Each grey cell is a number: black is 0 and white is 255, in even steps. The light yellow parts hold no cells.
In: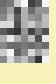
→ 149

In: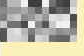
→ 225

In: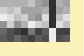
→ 177

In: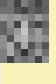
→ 98

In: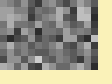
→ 59

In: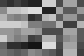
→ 151

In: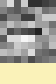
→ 129

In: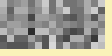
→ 99

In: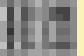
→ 136
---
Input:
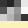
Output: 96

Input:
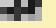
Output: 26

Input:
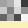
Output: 229

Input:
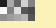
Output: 209

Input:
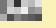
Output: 185

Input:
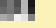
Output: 183

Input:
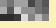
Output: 115

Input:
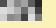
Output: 93
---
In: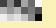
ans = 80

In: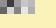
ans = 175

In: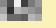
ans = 135

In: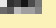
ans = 132

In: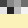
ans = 243

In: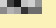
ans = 109

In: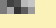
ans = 155

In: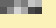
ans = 56

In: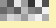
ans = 241

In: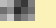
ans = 111
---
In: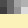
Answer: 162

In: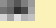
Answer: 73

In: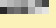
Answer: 125

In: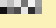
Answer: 243

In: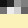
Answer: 155

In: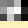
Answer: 254

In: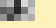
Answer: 119
